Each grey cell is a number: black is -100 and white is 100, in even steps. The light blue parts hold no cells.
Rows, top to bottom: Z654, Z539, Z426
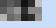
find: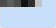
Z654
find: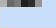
Z426
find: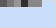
Z539

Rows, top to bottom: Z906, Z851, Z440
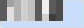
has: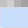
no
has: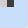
yes
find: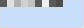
Z851
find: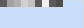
Z906

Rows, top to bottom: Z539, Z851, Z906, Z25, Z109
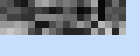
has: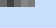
no
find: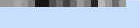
Z25

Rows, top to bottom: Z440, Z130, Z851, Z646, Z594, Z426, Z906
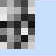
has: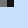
yes
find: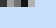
Z426
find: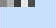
Z594
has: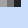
yes
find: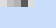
Z130
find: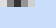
Z906
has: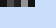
no

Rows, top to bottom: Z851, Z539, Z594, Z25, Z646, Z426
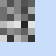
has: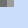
yes
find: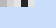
Z25
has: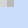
no

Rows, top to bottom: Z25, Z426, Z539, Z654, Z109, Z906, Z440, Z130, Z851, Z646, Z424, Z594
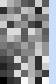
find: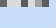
Z109
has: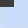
no
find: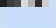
Z646
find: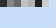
Z426
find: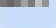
Z440
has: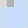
yes
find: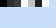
Z594

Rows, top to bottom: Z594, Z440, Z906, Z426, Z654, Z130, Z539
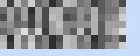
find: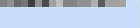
Z426
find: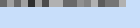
Z440
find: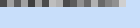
Z906
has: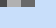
yes
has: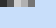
no

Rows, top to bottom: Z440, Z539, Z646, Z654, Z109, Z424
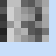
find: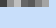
Z654
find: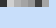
Z646
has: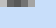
no
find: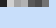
Z109
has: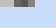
yes
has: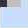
no
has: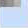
no

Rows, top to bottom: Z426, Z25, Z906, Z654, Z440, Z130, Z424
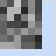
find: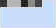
Z25
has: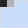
no

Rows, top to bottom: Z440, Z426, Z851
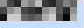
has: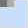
no
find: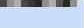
Z426

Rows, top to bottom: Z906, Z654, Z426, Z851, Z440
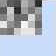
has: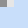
no
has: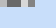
yes
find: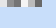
Z851
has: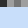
yes
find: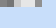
Z440

